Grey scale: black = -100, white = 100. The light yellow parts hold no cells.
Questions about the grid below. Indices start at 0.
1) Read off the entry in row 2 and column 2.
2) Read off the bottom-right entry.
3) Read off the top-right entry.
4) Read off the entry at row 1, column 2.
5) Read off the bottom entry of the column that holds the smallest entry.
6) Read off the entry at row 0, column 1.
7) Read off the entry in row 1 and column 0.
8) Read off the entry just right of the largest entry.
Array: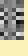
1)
0
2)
-35
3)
-24
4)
0
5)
-46
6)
-12
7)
-12
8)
59

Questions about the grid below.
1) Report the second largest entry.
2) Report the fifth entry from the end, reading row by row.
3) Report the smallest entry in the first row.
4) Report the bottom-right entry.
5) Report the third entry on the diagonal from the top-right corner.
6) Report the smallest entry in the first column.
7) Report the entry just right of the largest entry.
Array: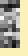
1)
84
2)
-28
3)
-41
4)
-18
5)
-41
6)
-52
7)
15

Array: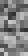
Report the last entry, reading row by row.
57
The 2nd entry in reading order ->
-15
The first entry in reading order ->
-2
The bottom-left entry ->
-28
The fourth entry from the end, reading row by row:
-2
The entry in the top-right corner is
33
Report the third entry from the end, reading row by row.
10
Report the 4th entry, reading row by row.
-2
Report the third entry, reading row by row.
33
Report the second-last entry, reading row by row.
46
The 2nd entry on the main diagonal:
-51
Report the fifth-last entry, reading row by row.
-2
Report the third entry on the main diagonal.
-15
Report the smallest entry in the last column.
-61

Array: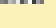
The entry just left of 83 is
27
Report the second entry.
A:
-8
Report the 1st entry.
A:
4
